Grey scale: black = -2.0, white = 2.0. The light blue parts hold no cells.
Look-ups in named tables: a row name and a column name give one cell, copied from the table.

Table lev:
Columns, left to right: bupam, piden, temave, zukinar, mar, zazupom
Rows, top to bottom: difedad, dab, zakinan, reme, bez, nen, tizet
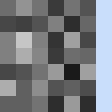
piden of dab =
-1.0
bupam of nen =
0.7
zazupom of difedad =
-0.7
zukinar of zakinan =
-1.2
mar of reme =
-0.3
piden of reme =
0.7
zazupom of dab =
-0.4
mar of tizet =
0.4
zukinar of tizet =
-1.3
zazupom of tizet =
-1.3
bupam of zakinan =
0.0

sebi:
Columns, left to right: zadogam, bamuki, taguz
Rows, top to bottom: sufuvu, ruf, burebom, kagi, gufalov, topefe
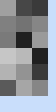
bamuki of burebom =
-1.5
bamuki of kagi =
0.9
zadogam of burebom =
-0.1
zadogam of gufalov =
0.8
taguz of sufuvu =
-1.1
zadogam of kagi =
1.1
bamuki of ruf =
-0.2
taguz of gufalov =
-1.1
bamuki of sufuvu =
-0.9
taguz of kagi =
-1.5

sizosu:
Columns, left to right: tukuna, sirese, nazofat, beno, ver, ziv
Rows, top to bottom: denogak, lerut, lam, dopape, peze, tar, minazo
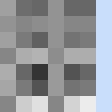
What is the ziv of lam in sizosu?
-0.1
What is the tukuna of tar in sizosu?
0.6
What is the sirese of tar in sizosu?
-0.1
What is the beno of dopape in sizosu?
0.2
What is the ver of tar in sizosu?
-0.2
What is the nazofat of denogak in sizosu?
-0.4
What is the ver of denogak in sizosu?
-0.4
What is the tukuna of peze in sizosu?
0.7
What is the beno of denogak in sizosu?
0.3

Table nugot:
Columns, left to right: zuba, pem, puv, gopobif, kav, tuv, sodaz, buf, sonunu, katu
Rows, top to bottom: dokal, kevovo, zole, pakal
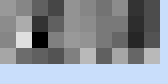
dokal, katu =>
-0.8
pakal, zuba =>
0.6
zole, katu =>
-0.7
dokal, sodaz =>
-0.2
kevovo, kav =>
0.3
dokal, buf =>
0.2
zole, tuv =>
0.3
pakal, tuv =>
0.9
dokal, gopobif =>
-0.9
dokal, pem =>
0.1
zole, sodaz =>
-0.1
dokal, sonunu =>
-1.2
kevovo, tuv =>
0.2
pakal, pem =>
-0.3
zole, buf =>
-0.4
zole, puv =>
-2.0

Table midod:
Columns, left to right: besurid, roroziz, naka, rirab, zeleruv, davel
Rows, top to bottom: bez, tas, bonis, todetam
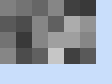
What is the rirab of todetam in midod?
1.1
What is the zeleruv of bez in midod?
-1.0
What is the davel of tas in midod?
0.3
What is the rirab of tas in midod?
-0.5
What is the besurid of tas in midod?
-0.6
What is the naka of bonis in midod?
0.1
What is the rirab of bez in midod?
0.1
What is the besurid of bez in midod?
0.0
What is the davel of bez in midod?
-1.1
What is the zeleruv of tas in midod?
0.7
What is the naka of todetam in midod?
-0.5

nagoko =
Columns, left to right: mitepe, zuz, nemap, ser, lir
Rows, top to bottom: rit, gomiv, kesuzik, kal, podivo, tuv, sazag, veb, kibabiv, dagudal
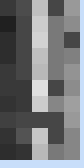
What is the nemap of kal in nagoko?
1.0
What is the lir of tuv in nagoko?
0.2
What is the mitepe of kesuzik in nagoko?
-1.3
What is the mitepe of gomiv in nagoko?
-1.5
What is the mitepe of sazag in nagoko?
-1.2
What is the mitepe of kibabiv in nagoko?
-1.2
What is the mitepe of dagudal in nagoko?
-1.3
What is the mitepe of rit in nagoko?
-1.1
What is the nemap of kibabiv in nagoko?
1.1
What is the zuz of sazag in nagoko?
-1.1
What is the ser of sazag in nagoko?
0.1
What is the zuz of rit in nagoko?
-0.8
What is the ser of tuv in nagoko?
-0.9
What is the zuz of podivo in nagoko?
-0.9
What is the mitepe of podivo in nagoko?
-1.1
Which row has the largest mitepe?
veb

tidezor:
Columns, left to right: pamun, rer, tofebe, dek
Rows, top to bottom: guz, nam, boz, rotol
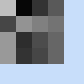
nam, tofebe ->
0.0
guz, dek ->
-0.6
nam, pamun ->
-0.9
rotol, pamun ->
0.4
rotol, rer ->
-1.2
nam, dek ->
-0.2
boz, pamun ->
0.4
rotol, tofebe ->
-0.9
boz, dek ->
-0.4
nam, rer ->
0.3

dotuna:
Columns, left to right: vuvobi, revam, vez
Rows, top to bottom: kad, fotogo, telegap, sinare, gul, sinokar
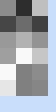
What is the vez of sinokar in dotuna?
0.1
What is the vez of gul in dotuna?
0.2
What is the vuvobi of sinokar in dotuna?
1.6
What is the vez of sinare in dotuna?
1.1
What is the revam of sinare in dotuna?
1.9
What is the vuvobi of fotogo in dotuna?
-0.9
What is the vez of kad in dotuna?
1.0
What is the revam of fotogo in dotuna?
-0.3
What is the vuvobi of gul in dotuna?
1.9
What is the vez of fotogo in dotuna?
-1.0
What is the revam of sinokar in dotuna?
0.0
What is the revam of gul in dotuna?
0.0
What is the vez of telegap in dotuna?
0.3
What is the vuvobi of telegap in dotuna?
0.4
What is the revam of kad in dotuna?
-1.3

